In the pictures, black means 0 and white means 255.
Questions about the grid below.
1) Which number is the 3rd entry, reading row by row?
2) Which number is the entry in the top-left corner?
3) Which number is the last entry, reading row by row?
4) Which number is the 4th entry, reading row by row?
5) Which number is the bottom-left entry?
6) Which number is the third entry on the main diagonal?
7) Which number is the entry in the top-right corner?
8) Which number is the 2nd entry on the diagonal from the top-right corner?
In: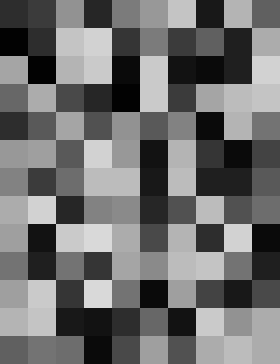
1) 146
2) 45
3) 172
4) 38
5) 96
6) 180
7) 96
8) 31

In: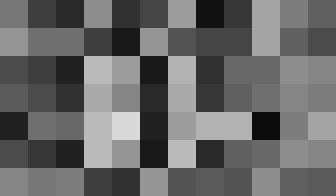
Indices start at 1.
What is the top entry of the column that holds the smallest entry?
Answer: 164
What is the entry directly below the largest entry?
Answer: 149
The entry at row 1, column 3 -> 41
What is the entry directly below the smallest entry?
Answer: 104
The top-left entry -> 118
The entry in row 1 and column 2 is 63
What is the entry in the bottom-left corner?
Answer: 133
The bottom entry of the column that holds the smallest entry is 141
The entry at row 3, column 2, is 63
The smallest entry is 12
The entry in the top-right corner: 96
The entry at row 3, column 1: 75
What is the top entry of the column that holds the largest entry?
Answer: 49
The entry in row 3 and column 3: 33
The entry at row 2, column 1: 149
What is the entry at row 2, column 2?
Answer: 111
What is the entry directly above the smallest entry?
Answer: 111
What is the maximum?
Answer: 217
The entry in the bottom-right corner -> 90

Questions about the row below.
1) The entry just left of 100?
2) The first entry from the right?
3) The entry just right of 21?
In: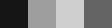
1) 207
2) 100
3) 158

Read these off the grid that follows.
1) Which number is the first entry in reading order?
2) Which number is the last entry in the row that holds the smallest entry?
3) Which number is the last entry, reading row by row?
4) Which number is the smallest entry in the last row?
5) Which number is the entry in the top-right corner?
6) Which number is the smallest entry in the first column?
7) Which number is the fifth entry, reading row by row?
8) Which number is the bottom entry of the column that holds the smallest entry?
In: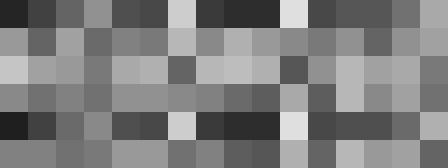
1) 37
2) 176
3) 100
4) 86
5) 169
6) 31
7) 79
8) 129

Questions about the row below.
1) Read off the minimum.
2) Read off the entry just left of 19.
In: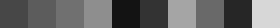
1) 19
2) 142

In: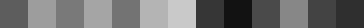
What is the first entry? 93
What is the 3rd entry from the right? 135
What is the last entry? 47
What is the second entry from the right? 67
